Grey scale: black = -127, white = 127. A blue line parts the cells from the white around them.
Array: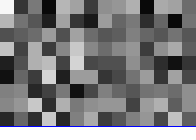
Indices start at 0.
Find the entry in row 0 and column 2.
-6
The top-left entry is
119
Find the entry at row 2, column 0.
-47
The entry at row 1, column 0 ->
54
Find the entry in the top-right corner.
-19
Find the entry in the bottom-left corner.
-88
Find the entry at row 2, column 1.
-33
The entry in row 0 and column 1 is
-74
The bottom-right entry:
-33
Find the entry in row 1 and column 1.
-12

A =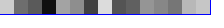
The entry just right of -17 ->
-37
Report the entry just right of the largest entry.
-43
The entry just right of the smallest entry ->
35

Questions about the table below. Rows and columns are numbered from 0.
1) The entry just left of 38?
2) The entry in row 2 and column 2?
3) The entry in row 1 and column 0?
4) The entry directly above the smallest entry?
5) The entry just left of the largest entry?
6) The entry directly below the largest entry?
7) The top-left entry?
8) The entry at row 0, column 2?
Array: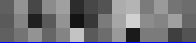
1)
-4
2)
19
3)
-37
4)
-83
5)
38
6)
-101
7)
-31
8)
-56

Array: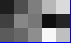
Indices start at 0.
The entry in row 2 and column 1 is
-23
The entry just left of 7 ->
-63
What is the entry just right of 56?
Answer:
90
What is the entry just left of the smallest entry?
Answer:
-8

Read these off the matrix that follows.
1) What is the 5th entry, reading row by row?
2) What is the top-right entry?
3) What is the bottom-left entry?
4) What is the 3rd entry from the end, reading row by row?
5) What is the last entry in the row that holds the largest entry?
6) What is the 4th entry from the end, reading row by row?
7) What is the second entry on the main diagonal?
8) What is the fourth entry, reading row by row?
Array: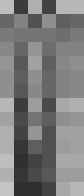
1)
54
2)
54
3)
69
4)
-60
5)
54
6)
-79
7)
2
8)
-60

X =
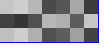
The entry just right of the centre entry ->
47
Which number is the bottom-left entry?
63
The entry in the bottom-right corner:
-61
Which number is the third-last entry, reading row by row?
-34
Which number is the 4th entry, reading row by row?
-53
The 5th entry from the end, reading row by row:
47

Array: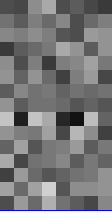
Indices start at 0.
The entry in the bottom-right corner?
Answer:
7
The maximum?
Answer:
80
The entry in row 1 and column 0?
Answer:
-13
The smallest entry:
-109
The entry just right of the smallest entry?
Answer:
61
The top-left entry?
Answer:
-50
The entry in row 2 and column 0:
7
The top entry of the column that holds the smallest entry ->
-35
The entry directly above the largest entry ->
-42
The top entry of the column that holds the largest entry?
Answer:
41
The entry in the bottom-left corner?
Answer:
-50
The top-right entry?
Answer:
-69
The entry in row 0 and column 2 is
13
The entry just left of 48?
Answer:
-21
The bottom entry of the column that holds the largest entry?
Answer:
48
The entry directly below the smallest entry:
54
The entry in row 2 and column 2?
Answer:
13
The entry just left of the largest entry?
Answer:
33
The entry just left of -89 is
41
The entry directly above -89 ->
-21
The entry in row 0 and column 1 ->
-56

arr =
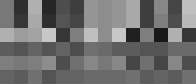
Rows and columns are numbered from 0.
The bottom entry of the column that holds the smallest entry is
-28
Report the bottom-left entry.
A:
-28
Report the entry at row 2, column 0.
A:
48
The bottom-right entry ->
-15
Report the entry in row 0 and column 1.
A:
-81
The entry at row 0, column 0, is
-7
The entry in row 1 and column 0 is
-7
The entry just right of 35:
71
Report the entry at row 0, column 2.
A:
48
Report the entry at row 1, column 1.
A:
-73
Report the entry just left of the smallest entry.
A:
-1
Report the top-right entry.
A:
63
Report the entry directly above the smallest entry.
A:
-1
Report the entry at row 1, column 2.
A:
41
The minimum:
-103
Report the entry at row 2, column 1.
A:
28

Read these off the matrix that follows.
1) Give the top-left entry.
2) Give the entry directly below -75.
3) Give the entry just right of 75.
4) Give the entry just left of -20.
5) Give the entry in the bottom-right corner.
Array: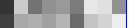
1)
-75
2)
-63
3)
-12
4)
53
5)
109

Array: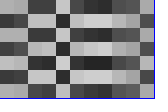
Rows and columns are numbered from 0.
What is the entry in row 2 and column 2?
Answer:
-69
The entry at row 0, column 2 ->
-63
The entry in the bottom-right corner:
42
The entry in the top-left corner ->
48
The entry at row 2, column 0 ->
48
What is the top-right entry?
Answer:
42
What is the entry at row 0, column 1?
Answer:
42
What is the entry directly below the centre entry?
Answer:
-76
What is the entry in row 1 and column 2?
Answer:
63
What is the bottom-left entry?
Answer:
48
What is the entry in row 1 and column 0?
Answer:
-69
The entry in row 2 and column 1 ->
48

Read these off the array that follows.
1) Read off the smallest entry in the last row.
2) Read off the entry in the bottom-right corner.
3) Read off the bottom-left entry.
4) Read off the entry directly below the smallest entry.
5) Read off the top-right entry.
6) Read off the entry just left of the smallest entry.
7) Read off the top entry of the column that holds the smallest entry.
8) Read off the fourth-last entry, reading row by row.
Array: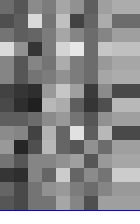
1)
-54
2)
31
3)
-41
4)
-19
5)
44
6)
-81
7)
11
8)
-48

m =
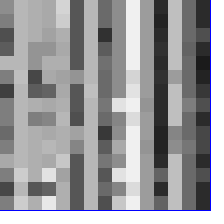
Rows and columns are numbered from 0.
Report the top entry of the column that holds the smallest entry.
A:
-84
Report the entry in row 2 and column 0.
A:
-48
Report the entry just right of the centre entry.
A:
98
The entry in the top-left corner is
13
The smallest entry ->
-100
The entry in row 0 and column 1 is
55
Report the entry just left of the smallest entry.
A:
-21
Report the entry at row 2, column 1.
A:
55
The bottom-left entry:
-1
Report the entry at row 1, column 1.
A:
55
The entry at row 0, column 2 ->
47
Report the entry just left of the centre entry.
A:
55
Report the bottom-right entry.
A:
-84
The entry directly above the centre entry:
-21
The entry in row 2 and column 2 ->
47
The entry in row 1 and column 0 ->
-1
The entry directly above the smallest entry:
-84
